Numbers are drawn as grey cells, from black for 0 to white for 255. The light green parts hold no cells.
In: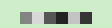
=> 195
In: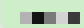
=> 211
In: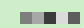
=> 219
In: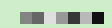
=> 185
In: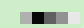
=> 146
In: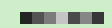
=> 134
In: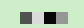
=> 8
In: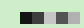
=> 84
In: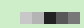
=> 88
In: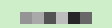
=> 39
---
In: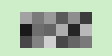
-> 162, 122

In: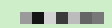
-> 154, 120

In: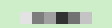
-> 227, 196

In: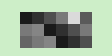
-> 26, 79

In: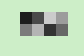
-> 29, 103

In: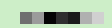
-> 111, 208

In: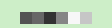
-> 83, 198

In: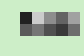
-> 33, 109

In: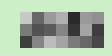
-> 200, 72
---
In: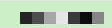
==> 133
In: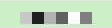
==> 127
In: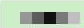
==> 191
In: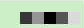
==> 218
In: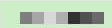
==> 105
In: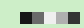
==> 52
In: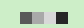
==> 38
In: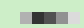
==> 219
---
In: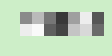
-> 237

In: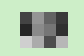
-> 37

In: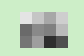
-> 106

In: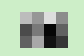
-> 75

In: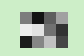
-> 238

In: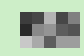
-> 41

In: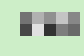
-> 71

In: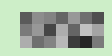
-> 122

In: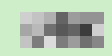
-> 166

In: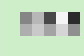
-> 174
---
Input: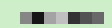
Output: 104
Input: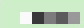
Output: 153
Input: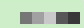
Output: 56
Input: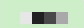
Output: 169
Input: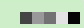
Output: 5
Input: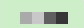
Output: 54
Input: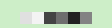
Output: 131
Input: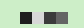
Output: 100
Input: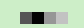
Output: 194
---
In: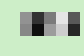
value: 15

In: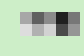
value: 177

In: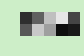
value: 200

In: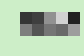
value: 84

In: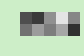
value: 156

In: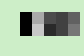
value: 199

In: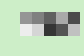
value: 213

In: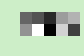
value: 255
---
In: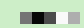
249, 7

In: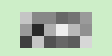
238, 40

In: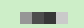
202, 55

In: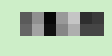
197, 8

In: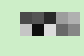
220, 14

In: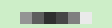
234, 47

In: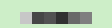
199, 49
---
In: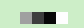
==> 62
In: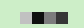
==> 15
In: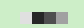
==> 39
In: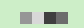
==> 216
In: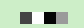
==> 253
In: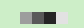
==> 89
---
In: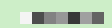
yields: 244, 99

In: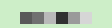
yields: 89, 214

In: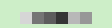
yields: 214, 151

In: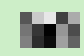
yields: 86, 98

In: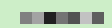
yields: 128, 94

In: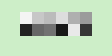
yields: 244, 54
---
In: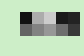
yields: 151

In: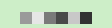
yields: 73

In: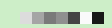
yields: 68

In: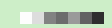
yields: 154

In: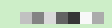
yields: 54

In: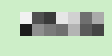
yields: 179

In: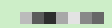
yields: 227

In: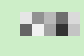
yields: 163

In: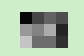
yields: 109
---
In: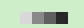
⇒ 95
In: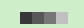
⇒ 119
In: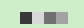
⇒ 113
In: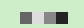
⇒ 135
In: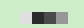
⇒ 74
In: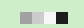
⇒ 246
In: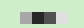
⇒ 81
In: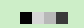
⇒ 184
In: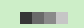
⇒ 138
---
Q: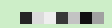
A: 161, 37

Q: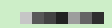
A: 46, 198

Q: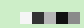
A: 138, 245

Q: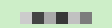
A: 124, 204

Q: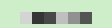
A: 84, 212

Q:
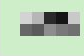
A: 201, 102

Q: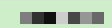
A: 104, 126

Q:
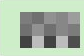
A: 157, 66
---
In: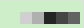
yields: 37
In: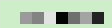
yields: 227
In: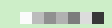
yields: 144
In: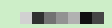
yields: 114
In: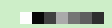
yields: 64
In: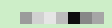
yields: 229
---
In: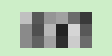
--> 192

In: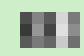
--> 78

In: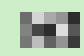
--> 109

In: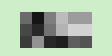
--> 106

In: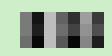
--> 122

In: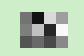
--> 115

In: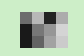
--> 108

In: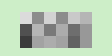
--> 219
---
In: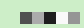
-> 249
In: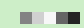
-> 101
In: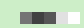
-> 225
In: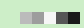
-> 86
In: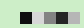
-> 37
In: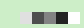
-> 35
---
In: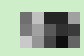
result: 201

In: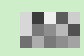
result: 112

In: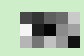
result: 181

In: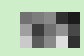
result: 202

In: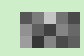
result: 157

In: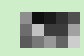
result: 90
